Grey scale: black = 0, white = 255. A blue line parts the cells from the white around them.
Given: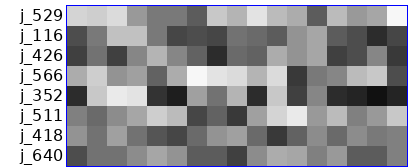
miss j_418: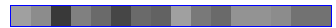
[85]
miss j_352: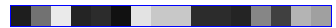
[51]

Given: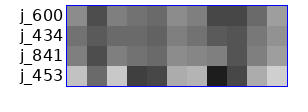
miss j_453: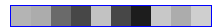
[63]
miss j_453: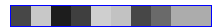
[180]
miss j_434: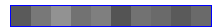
[98]
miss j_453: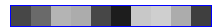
[194]
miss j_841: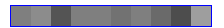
[134]
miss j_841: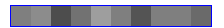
[134]

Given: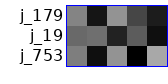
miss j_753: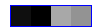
[126]
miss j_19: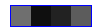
[105]
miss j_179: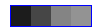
[21]
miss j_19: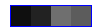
[105]
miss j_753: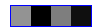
[168]

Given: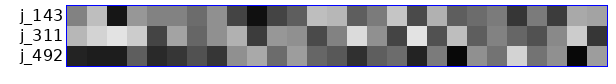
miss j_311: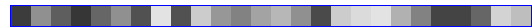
[137]
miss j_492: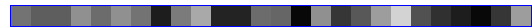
[41]
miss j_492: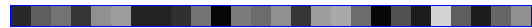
[88]

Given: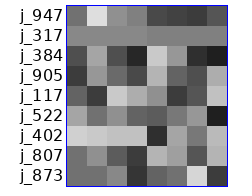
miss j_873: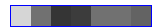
[136]
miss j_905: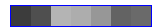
[73]
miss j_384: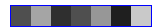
[39]
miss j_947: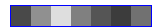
[66]
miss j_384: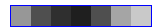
[39]
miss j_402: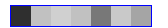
[186]
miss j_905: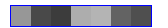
[106]

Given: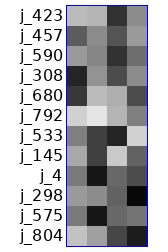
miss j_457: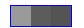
[140]
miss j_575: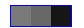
[116]
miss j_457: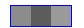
[84]
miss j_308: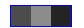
[147]

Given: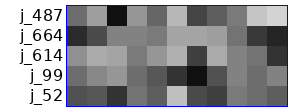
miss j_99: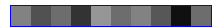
[136]
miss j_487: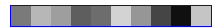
[102]
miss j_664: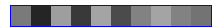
[43]
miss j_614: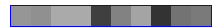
[176]

